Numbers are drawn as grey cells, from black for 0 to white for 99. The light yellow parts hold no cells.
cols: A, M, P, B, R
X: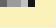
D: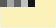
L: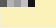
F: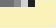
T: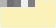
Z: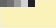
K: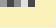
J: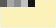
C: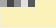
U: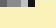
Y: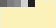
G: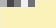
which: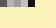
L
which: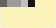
X
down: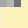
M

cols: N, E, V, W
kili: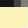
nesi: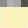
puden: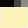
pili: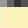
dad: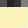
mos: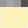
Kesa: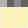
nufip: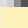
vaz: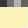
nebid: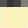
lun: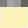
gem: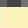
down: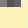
W
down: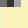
E
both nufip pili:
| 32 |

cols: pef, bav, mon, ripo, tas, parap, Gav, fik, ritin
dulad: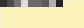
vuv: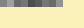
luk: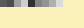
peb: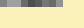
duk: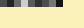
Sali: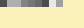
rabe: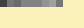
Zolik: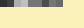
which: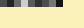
duk
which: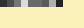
dulad
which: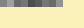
vuv
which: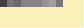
rabe
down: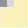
ritin

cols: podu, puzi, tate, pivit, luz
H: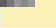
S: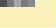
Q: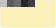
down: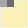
tate
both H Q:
| 36 |

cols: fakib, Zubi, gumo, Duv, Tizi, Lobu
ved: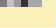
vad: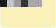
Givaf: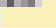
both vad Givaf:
| 59 |
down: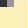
Duv

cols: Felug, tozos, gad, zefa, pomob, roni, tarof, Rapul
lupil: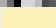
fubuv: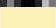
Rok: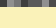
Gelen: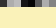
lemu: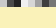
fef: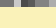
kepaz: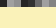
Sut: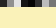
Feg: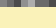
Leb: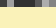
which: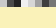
lemu
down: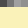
tozos
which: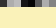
Gelen
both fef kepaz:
| 51 |

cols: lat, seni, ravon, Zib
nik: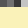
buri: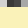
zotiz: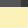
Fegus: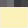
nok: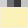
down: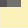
seni
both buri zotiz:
| 22 |
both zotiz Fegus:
| 22 |

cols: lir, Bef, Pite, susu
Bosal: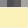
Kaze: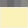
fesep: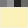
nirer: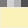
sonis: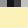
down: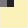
Pite
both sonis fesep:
| 58 |
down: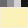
Bef
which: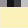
sonis
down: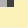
Pite

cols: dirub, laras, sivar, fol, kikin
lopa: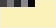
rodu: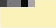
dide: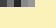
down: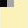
kikin
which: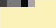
rodu
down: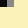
fol
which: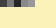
dide
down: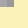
kikin
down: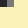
sivar

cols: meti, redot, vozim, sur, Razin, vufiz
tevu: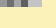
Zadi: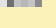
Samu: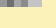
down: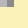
sur
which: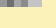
Samu
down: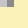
vufiz
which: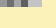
tevu

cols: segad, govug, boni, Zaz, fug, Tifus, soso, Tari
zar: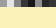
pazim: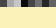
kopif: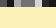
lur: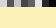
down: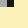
govug
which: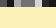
kopif

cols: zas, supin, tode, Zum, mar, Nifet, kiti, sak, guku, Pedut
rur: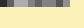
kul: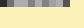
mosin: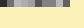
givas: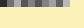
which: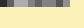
rur
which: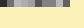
mosin
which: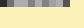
kul

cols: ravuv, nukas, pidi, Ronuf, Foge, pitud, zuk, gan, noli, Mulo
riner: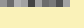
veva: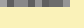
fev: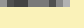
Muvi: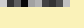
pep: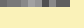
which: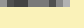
fev
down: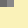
noli

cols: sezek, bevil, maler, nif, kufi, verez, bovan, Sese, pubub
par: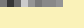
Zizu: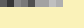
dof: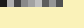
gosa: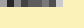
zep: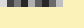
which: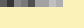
Zizu
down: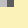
verez
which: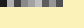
dof
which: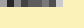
gosa

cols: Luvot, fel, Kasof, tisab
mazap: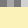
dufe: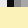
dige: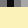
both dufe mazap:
| 65 |
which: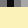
dige
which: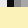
dufe

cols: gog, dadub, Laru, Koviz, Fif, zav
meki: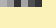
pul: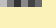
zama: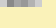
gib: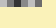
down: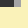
Laru
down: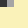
Laru

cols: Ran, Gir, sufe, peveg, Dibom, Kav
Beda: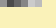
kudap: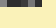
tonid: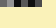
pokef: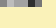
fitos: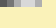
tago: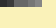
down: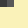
peveg
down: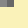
Ran
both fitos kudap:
| 46 |
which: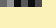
tonid

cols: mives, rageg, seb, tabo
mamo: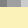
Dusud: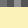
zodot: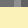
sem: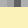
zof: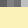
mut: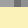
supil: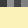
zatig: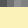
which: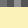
Dusud
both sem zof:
| 38 |
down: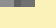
seb
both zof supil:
| 50 |
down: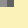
seb

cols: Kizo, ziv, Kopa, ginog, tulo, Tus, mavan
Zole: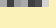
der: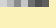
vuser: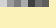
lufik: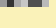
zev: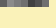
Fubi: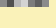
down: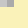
ginog
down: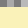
Kopa

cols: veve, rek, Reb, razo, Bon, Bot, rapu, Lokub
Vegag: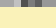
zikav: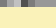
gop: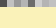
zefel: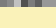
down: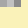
rek
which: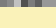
zefel

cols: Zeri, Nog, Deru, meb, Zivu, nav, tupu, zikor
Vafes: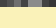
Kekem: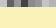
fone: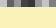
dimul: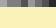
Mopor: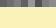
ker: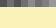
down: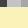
Zeri
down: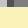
tupu
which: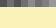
ker
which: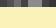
Vafes
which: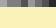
dimul
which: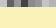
Kekem

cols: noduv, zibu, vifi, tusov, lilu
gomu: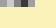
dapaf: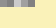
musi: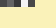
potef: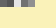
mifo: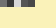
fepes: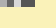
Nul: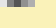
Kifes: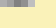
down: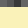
zibu
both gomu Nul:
| 50 |
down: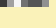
tusov
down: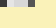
vifi

